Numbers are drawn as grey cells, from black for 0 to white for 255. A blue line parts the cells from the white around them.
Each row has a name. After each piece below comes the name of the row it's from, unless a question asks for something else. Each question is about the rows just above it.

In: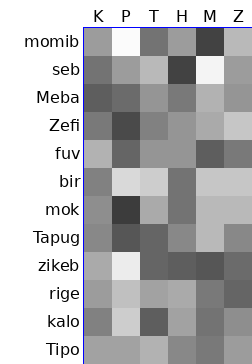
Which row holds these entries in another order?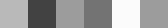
momib
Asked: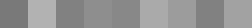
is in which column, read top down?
K
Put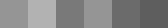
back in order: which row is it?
Meba
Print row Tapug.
[136  86 101 136 185 136]
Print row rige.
[156 192 162 170 121 101]

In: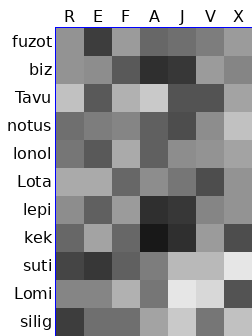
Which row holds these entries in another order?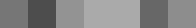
Lota
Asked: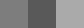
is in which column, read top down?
E
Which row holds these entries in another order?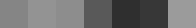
biz
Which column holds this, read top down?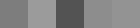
V
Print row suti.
[ 69  55  96 125 185 185 230]

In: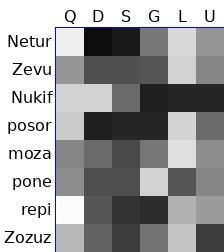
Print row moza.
[134 107  73 120 224 142]
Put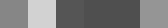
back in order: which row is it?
Zevu
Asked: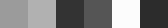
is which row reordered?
repi
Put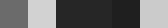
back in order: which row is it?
posor
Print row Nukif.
[210 210 107  31  38  38]
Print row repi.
[252  85  51  44 177 155]

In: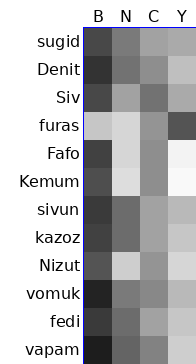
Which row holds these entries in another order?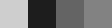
vapam
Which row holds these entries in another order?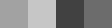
kazoz
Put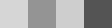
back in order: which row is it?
Nizut
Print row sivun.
[ 58 108 162 185]
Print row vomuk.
[ 35 122 136 185]
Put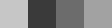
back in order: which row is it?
fedi
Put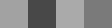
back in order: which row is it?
sugid

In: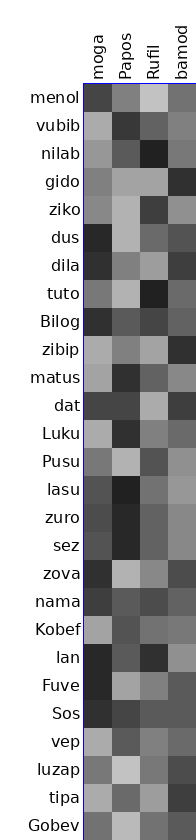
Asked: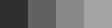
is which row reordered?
matus
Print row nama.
[62 90 76 98]
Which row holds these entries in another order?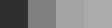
zibip
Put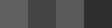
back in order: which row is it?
Bilog

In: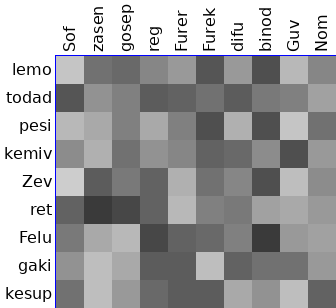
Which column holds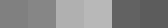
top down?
Furer
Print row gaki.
[146 190 169  92  92 190  98 113 113 153]
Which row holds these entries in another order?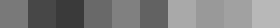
Felu
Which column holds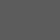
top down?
Furer
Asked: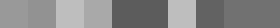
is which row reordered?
gaki
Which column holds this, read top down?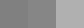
Furer
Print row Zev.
[205  92 121  98 176 113 134  79 190 140]

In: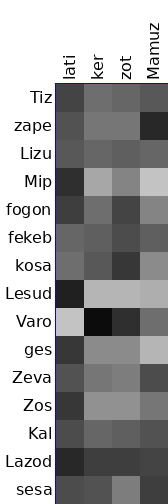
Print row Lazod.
[40 62 62 68]
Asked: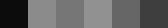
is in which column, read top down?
ker

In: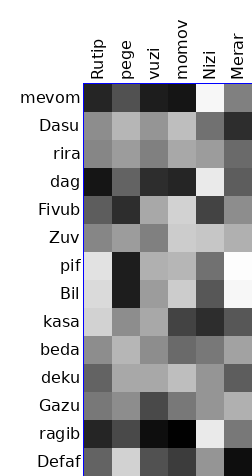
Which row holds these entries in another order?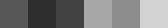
kasa
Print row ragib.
[ 37  73  14   1 234 120]

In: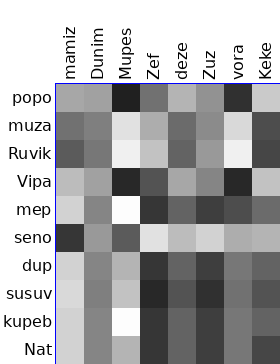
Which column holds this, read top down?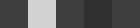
Zuz
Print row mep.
[210 133 253  54  99  62  77 107]

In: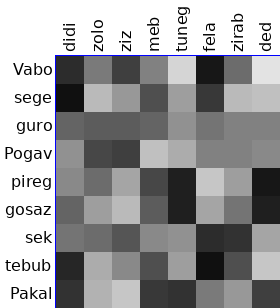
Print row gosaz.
[100 158 186  92  31 165 116  31]
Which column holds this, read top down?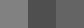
meb
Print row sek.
[116 108  85 137 145  44  50 165]

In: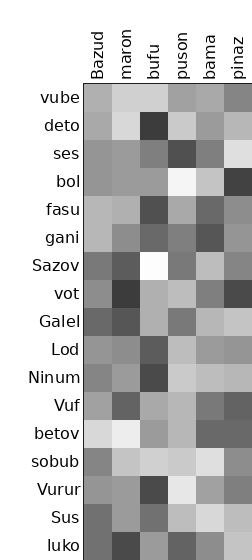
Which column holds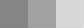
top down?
Bazud
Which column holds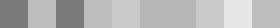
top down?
puson

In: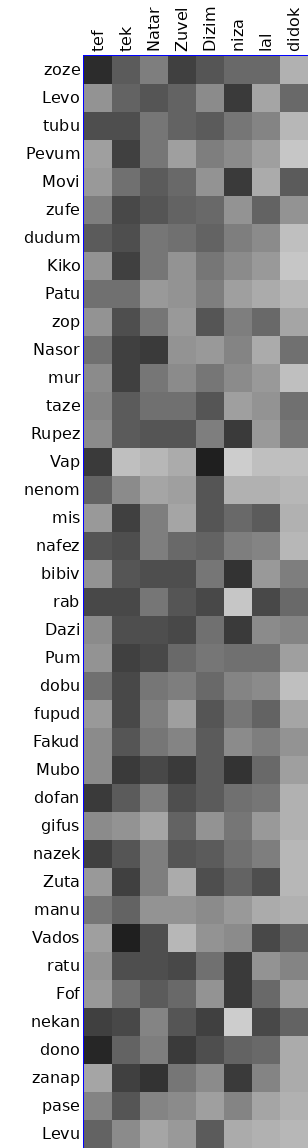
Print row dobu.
[112  72 118 126 105 132 139 191]
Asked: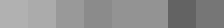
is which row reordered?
manu
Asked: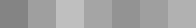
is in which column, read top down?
didok

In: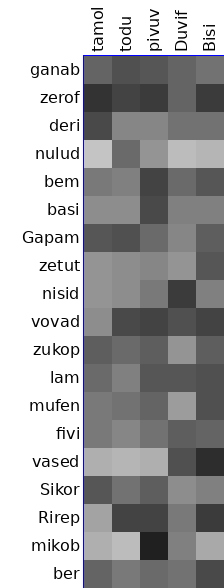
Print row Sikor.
[ 86 114  94 141 128]
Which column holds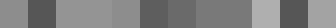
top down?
tamol
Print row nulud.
[196 106 148 188 181]
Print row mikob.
[175 188  32 128 169]
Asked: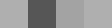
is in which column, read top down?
tamol
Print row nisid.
[148 141 121  59 128]

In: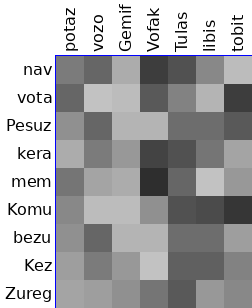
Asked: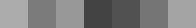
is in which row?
kera
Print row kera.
[172 123 152  67  81 117 164]

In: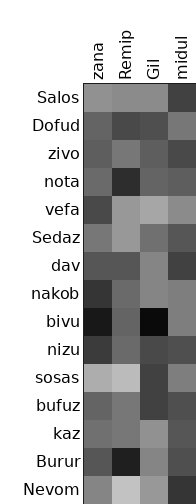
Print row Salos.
[145 139 139  65]
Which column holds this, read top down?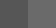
Remip
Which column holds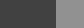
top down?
Gil
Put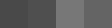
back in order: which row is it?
Dofud
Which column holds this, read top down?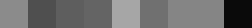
Gil
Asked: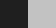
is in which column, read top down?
Remip

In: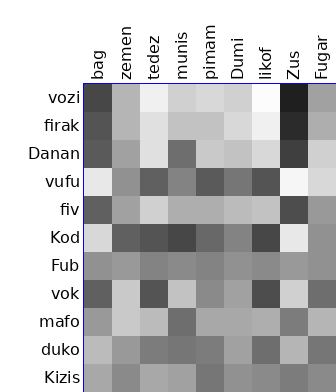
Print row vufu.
[232 145  96 131  90 118  84 246 216]
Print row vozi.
[ 71 181 240 208 216 208 252  31 161]
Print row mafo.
[153 201 187 110 168 168 174 124 181]
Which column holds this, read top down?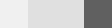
tedez

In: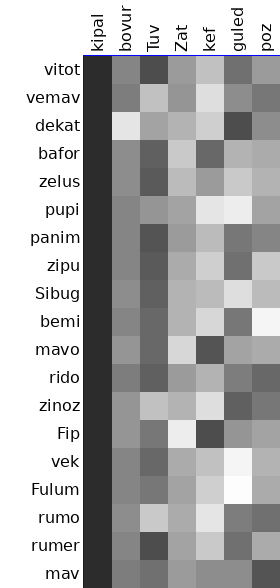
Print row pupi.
[ 44 133 149 163 229 237 163]
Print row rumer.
[ 44 133  77 163 201 112 171]
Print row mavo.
[ 44 149 104 215  84 163 171]
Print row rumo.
[ 44 141 201 171 229 125 112]
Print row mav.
[ 44 125 112 155 141 141  84]

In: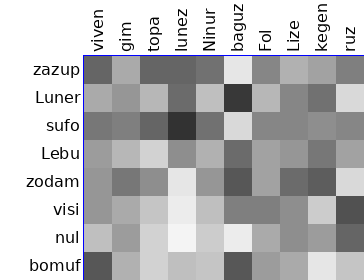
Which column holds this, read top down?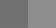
kegen
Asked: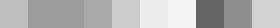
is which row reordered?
nul

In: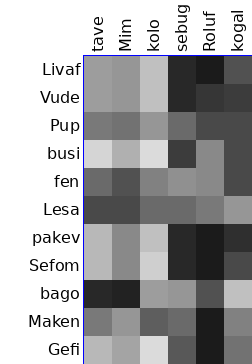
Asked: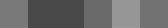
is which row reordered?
Pup
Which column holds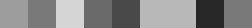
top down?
tave
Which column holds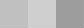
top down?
kolo
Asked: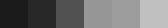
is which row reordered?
Livaf

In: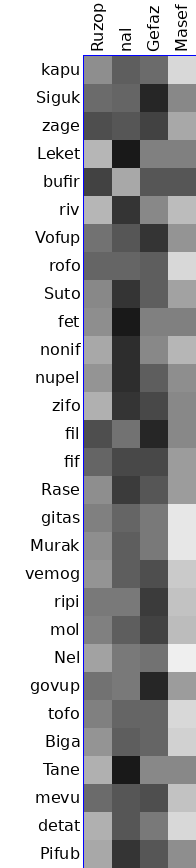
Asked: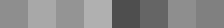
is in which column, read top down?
Ruzop
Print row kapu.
[142  94 107 216]
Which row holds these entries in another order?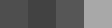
zage

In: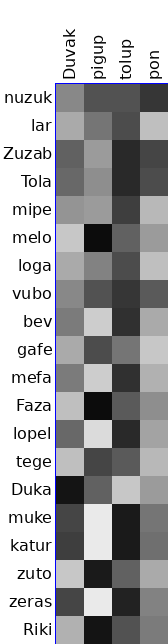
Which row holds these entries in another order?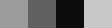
melo
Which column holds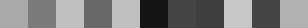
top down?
Duvak
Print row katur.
[ 62 234  26 111]
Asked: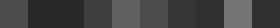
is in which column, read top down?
tolup
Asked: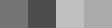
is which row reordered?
lar
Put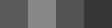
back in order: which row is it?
vubo

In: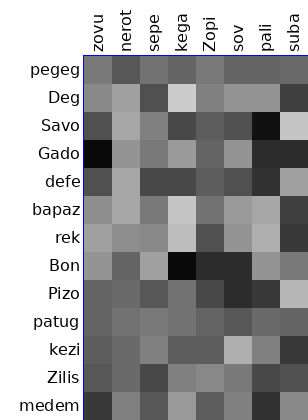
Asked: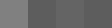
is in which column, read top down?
Zopi
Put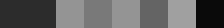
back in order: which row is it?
Bon
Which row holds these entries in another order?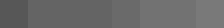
patug
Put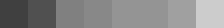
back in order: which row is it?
Deg

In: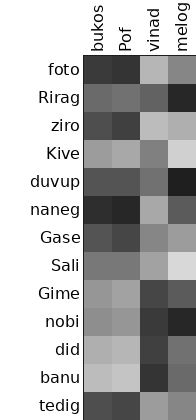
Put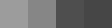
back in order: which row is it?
tedig
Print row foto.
[ 58  52 182 134]
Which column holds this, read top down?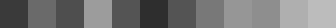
bukos
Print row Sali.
[120 120 162 216]

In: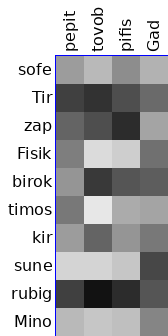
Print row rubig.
[64 18 44 85]
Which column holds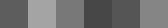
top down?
Gad

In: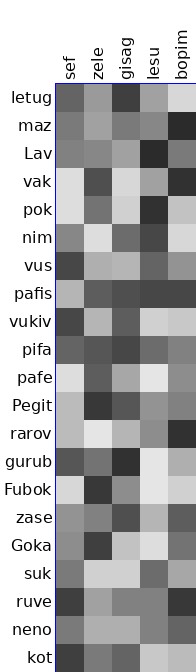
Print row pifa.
[100  86  71 108 129]
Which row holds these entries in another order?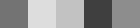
Goka
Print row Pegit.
[187  56  86 147 129]
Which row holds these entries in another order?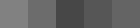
pifa
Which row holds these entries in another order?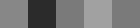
maz
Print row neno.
[122 175 175 129 100]
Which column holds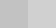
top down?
gisag

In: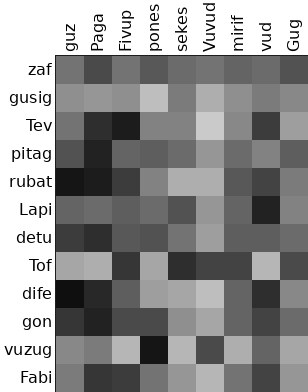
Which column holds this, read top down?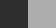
Paga
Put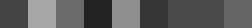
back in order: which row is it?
gon
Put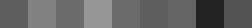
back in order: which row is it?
pitag

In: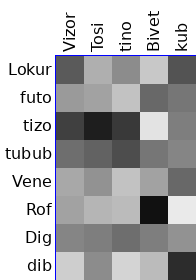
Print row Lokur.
[ 90 175 140 200  83]
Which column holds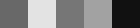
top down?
Bivet

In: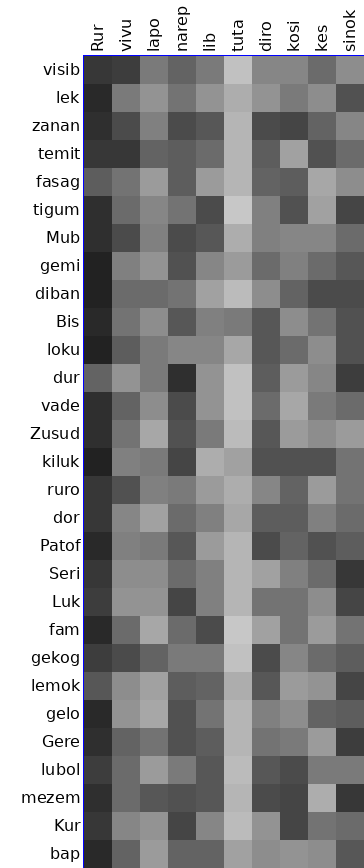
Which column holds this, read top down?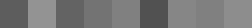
vivu
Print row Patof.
[ 41 128 122  87 155 181  75  99  81  93]
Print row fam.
[ 41 107 167 107  75 199 161 115 155 115]
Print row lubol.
[ 61 107 155 122  87 187  87  75 122 122]

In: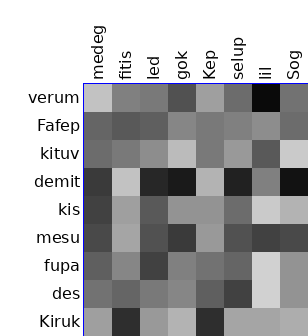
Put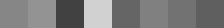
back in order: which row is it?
fupa
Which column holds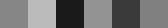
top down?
gok
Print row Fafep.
[101  89  95 134 121 128 141 108]

